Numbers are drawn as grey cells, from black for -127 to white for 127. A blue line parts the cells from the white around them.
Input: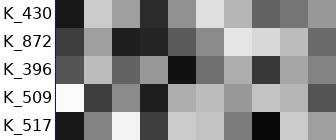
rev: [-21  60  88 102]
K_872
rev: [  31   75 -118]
K_517
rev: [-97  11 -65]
K_509
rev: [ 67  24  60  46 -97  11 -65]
K_509
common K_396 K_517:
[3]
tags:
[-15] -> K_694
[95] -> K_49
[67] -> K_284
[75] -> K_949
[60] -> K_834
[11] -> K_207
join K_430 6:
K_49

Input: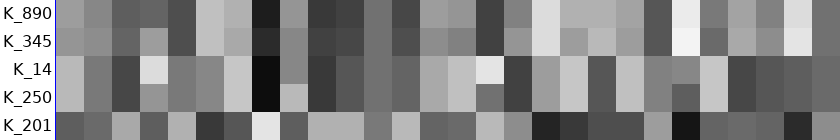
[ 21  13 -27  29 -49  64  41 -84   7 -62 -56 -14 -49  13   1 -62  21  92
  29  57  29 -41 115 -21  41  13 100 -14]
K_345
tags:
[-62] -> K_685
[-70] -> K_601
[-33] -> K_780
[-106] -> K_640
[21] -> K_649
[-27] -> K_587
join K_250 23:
K_780
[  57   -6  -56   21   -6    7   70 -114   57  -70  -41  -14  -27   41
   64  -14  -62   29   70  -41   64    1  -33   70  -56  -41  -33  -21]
K_250
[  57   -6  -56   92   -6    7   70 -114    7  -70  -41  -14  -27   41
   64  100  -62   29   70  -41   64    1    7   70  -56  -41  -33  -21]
K_14
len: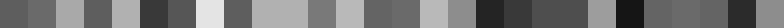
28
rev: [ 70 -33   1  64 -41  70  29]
K_250

